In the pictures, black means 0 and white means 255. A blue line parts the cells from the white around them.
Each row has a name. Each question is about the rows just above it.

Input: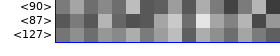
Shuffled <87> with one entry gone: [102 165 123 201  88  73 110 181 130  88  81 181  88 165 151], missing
[229]
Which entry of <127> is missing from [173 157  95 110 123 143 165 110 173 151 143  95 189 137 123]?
[117]
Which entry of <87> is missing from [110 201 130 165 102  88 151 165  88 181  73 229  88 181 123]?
[81]
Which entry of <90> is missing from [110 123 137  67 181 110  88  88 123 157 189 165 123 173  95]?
[60]
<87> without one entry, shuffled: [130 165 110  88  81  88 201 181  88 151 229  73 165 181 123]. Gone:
[102]
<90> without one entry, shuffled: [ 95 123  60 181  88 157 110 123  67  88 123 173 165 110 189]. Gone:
[137]
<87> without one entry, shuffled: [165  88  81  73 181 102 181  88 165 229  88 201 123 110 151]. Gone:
[130]

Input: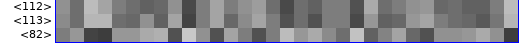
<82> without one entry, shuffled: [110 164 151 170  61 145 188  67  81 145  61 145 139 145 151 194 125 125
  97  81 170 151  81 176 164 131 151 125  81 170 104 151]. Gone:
[200]
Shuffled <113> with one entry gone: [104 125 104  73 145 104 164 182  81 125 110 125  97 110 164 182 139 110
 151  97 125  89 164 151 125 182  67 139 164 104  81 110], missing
[118]
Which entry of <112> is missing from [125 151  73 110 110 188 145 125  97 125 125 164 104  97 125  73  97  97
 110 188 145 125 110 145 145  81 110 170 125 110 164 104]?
[157]
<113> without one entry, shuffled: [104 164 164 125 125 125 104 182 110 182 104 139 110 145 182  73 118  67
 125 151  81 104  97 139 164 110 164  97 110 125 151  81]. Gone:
[89]
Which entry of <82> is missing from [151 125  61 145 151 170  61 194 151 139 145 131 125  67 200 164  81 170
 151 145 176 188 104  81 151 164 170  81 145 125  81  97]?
[110]
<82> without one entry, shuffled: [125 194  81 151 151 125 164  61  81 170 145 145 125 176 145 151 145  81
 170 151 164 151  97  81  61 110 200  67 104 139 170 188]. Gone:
[131]

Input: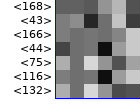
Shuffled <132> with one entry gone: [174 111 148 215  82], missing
[75]
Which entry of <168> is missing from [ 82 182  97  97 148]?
[89]

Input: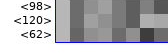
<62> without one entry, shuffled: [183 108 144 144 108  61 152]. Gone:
[101]
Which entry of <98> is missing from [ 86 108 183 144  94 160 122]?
[128]
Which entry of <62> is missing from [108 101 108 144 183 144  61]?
[152]

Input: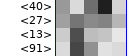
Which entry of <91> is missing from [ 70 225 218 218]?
[145]
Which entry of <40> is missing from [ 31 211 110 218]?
[153]
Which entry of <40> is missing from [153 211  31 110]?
[218]
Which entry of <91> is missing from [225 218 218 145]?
[70]
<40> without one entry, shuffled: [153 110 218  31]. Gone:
[211]
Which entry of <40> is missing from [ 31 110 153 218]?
[211]
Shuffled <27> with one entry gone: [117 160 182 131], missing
[138]

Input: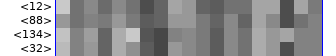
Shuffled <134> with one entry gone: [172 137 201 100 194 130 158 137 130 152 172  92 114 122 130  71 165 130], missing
[85]
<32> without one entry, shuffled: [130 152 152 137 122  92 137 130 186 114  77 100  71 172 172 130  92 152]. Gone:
[144]
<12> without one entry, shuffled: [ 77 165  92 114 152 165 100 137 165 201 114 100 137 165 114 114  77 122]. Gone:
[107]
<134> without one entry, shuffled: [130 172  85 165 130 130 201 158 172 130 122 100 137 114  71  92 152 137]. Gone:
[194]
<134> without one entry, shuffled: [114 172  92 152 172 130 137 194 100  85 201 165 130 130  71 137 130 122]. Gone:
[158]

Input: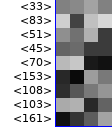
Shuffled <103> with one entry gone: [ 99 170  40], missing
[177]
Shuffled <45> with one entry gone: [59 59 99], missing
[107]
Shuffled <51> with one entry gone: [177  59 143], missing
[113]
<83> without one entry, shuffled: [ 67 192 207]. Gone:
[215]
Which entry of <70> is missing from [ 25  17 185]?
[199]
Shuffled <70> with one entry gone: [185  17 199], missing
[25]

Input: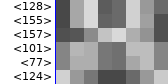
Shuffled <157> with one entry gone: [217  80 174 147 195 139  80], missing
[86]
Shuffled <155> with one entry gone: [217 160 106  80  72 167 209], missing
[99]
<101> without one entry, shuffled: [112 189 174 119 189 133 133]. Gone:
[182]
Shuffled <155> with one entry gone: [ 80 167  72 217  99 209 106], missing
[160]
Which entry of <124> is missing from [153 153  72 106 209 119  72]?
[202]
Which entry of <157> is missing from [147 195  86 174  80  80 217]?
[139]
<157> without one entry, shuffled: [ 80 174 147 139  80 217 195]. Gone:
[86]

